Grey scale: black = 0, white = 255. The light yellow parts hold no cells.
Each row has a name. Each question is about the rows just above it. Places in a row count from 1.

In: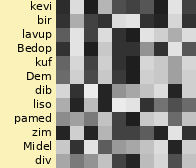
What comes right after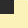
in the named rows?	[220]
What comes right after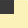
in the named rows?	[30]
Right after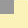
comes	[167]
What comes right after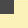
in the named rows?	[200]

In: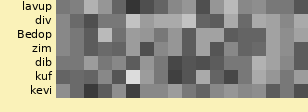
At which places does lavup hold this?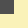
7 11
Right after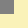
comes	[178]
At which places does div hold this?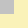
6 10
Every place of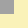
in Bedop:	11 12 16 18
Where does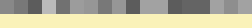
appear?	Bedop
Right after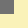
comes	[156]
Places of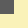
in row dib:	6 12 18

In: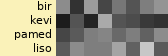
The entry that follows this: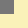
[84]
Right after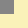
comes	[105]
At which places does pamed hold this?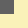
7
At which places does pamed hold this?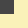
1
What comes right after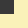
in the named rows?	[50]

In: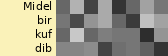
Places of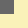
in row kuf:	1 3
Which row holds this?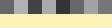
Midel
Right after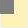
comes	[118]
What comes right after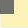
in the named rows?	[118]
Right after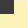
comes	[192]

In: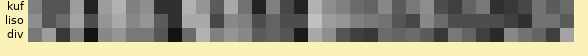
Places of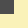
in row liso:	5 17 19 20 31 32 33 34
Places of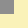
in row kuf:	9 22 29

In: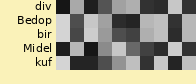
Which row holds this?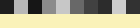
Midel
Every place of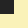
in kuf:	2 3 9
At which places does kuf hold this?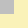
6 10
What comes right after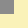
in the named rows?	[199]

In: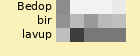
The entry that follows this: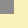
[242]
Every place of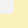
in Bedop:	2 3 4
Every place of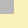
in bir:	2 4
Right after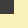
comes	[120]
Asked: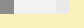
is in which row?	Bedop
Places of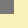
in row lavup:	3 4 5

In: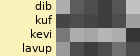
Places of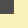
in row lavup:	2 4 6
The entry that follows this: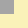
[181]
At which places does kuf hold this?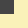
1 3
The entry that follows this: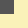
[194]

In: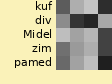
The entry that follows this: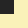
[168]
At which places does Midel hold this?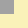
2
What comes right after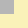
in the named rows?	[66]

